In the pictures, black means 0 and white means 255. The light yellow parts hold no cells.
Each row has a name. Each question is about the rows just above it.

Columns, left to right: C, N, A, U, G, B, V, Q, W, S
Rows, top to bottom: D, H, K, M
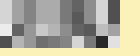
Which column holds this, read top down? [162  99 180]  N
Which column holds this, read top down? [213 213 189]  W
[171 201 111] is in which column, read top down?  U
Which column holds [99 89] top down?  V

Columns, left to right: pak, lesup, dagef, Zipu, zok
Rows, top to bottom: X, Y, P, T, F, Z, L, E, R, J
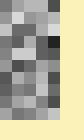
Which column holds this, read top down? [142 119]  dagef
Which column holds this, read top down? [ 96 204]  lesup
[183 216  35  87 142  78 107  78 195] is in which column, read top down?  zok
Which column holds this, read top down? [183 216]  zok
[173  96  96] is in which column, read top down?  Zipu
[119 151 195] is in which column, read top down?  pak
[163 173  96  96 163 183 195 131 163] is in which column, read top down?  Zipu

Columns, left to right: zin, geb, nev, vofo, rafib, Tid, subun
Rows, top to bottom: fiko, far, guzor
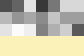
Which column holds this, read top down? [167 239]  nev
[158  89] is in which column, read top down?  subun

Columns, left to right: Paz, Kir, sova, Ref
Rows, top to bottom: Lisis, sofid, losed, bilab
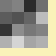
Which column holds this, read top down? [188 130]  Ref
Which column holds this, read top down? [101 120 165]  sova
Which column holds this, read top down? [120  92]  Paz
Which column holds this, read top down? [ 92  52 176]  Paz
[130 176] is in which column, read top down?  Ref
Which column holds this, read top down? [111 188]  Ref

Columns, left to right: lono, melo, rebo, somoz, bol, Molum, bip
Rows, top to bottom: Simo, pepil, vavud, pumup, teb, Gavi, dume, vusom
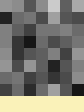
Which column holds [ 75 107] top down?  bip
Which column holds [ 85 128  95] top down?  Molum
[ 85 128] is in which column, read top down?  Molum

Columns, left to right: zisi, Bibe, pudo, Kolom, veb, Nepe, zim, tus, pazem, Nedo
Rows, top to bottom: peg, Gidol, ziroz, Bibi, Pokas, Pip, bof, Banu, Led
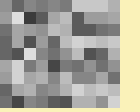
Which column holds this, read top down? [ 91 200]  tus
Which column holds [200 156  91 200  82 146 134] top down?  tus

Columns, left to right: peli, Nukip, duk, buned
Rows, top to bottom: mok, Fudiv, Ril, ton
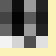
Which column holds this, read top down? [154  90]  duk
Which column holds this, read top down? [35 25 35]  buned
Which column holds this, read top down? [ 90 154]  duk
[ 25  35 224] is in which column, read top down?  buned
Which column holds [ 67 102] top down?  peli

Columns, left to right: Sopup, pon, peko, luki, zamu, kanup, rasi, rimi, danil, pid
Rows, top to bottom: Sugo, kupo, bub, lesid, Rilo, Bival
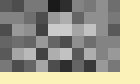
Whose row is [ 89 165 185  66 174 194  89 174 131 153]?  Rilo
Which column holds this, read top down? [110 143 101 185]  peko
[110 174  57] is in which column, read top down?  rimi
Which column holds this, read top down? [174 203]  kanup

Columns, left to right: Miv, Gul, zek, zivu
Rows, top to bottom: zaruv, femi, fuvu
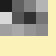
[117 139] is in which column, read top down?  zivu
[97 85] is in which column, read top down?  Gul
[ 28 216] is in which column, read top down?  Miv
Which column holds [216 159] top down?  Miv
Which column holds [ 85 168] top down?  Gul

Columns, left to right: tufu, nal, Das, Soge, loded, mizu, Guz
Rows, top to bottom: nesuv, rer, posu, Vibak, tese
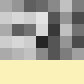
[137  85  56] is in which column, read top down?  loded
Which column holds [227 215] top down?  Soge

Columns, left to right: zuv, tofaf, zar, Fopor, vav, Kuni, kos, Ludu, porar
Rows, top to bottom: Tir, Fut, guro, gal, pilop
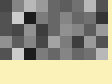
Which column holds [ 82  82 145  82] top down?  zuv
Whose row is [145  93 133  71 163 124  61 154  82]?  gal
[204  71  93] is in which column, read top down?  tofaf
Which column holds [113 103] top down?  kos

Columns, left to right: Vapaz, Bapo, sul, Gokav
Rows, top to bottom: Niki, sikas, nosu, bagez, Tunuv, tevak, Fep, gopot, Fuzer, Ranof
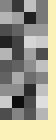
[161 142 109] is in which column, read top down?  sul
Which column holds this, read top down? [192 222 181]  Gokav
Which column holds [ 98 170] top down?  Bapo
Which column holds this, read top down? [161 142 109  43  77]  sul
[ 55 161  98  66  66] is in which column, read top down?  Bapo
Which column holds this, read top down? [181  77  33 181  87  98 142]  Vapaz

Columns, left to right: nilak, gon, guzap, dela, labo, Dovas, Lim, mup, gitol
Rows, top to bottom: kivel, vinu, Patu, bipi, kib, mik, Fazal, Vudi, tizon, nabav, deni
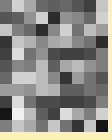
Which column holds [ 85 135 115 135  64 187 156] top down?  Lim
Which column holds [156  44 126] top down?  gitol
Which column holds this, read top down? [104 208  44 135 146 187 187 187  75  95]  dela
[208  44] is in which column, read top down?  dela

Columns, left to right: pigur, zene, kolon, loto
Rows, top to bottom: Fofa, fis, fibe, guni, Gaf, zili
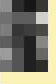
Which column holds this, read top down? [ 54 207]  loto
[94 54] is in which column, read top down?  zene
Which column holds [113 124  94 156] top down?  pigur
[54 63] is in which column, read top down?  zene

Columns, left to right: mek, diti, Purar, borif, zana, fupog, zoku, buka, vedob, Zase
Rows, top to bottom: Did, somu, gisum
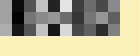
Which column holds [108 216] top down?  fupog
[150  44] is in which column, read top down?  vedob
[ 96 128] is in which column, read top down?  Zase
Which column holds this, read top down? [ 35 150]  zana
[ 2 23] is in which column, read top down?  diti

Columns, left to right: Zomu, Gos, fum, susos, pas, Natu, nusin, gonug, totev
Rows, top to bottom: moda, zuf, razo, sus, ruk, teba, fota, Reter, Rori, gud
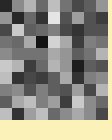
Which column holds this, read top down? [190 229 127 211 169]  pas
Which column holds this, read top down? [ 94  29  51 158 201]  nusin
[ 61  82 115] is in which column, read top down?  totev
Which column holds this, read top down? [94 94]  pas

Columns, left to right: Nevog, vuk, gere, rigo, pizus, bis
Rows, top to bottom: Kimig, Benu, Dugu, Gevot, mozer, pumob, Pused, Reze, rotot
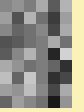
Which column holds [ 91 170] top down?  Nevog
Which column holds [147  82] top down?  vuk
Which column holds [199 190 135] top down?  gere

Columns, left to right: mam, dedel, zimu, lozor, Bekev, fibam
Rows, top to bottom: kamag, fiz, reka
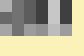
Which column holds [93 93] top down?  zimu
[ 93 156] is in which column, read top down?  zimu
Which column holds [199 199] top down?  Bekev
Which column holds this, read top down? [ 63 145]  lozor
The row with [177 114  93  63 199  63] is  kamag

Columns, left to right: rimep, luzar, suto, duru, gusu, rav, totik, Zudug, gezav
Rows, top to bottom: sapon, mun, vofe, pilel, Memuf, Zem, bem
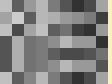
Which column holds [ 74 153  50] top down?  totik
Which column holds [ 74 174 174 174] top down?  luzar
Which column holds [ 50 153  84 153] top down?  Zudug

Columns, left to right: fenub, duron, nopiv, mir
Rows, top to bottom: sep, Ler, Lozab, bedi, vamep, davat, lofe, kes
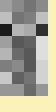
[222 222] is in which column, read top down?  mir
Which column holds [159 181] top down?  fenub
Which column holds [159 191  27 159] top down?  fenub
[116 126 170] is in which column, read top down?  nopiv
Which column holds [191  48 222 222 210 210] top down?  mir
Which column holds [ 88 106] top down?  duron
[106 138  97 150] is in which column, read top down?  duron

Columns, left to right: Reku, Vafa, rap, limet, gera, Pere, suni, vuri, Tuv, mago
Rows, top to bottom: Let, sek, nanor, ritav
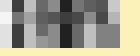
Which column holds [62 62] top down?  Vafa
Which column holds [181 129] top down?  mago
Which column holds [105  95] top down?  limet

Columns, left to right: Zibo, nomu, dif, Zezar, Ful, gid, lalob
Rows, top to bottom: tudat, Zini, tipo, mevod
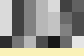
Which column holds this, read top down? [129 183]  dif
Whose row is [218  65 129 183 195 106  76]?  Zini
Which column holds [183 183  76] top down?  Zezar
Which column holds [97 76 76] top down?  lalob
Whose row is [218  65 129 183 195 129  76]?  tipo

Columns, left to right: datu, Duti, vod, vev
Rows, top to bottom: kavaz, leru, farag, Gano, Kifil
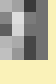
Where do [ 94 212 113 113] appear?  farag
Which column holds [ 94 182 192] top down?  datu
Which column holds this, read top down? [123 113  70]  vod
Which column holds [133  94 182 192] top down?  datu
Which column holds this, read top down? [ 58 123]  vod

